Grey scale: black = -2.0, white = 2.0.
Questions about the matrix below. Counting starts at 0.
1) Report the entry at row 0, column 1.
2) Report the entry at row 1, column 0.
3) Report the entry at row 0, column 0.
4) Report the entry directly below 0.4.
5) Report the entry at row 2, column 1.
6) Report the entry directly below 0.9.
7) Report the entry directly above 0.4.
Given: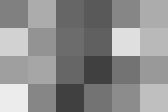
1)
0.7
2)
1.3
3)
0.0
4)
1.0
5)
0.6
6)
0.4
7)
0.9

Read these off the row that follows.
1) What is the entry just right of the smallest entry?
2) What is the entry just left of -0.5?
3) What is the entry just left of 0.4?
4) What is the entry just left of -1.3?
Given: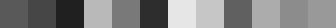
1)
0.9
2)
1.1
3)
0.2
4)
-0.1

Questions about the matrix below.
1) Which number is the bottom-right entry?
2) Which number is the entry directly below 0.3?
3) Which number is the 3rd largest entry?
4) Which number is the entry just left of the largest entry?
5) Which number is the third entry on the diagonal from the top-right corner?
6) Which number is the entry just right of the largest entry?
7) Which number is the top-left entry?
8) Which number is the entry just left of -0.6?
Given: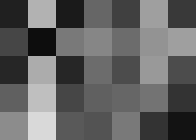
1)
-1.7
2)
0.4
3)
0.8
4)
0.2
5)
-0.8
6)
-0.6
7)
-1.5
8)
1.4

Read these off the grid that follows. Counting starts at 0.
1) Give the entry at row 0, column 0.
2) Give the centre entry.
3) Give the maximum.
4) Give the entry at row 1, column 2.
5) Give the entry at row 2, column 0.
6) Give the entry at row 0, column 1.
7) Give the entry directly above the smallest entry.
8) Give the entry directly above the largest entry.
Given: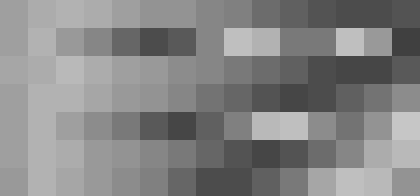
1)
0.5
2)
-0.2
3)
1.1
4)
0.4
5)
0.6
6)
0.7
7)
-0.7
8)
0.2

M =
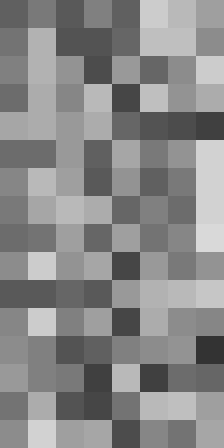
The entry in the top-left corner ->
-0.5
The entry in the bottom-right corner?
0.6
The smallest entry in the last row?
-0.8
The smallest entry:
-1.2
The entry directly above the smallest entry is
0.1
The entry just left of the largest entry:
0.1
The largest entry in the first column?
0.6
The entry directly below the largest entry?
0.3
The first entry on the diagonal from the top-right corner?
0.5
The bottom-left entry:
0.2
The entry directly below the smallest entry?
-0.4
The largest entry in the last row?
1.3
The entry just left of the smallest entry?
0.3
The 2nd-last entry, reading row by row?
-0.2
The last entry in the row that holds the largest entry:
1.4
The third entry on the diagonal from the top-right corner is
-0.4
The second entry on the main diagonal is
0.8
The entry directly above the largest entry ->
1.3
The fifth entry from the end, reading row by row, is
0.6

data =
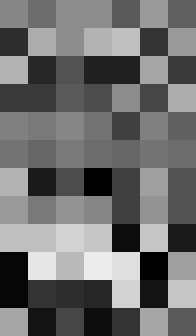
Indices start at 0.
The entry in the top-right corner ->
-0.5
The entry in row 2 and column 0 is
0.8
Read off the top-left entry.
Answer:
0.1
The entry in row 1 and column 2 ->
0.2
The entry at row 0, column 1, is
-0.3
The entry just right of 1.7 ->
1.5
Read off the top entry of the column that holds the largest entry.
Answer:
0.2
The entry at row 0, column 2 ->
0.2
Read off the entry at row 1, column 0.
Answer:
-1.3
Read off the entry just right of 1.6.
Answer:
0.9
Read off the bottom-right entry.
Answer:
-0.6
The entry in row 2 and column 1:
-1.4
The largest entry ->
1.7
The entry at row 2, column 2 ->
-0.7

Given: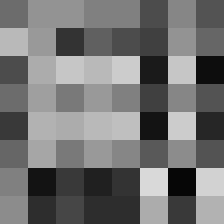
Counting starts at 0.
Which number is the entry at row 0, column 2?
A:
0.3
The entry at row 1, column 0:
0.9
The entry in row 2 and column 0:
-0.8
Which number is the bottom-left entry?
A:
0.2
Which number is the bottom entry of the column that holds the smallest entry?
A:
-1.1
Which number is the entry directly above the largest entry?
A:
-0.6
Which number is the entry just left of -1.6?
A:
1.2
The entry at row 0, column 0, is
-0.3
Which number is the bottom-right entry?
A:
0.8
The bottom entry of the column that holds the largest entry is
0.7
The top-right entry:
-0.7
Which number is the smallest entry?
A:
-1.9
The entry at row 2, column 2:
1.1
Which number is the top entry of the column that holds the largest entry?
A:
-0.8
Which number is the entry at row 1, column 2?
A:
-1.2
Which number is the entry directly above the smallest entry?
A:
0.2
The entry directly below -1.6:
-1.0
